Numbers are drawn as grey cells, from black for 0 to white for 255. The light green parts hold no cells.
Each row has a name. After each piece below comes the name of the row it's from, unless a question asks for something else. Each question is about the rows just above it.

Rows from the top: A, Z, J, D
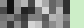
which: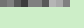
J
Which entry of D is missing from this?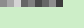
[196]
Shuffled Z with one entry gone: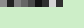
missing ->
[181]
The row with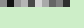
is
A
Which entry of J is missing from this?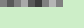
[115]
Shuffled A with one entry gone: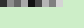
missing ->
[153]
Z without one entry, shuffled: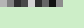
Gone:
[34]

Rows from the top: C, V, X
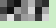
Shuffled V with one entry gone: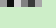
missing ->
[30]
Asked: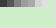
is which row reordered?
X
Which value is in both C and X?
[129]
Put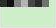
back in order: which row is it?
C
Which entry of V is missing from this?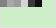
[30]
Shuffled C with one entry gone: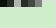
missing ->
[113]
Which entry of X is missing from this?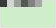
[224]

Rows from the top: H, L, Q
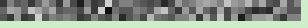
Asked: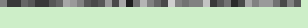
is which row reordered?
Q
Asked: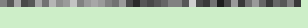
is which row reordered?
H
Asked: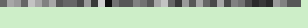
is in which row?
L
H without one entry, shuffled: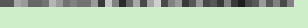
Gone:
[141]

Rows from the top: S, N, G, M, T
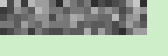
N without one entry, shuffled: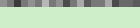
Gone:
[157]
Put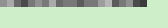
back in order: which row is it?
N
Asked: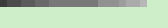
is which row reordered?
N
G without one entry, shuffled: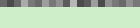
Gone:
[133]
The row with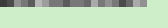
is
N

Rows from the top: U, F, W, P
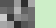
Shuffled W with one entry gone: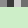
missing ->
[126]
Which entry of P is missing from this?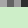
[85]
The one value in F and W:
[111]
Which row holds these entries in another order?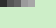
P

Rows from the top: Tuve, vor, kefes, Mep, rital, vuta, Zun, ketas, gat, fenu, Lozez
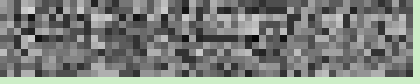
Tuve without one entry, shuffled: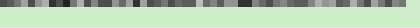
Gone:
[65]
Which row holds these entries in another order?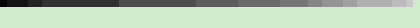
vuta
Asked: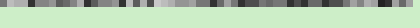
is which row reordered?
rital

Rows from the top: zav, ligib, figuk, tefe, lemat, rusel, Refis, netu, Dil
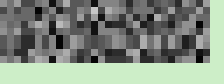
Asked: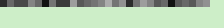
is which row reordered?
zav
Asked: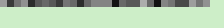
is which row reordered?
zav

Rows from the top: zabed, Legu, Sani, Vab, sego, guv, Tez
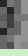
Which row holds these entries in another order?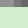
guv
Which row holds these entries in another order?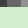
Vab
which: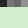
zabed
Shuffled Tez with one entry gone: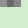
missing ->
[79]
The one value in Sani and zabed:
[119]
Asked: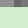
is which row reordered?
guv
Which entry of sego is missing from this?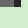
[146]

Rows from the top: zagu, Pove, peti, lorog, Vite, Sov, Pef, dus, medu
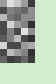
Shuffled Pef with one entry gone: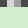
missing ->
[171]
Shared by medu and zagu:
[60]
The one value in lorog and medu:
[73]
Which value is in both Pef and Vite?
[73]

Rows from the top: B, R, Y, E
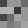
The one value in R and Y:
[150]
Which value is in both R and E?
[150]
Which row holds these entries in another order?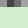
Y
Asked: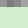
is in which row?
E
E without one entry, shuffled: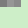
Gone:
[163]

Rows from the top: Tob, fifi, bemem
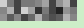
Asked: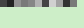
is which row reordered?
fifi
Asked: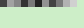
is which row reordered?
fifi
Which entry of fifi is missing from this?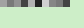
[51]

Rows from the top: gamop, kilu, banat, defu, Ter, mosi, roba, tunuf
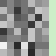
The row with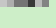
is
defu
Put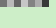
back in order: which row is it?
Ter
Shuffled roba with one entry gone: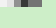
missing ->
[41]
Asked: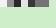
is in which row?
roba
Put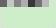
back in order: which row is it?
Ter
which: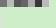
banat
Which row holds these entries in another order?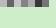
Ter

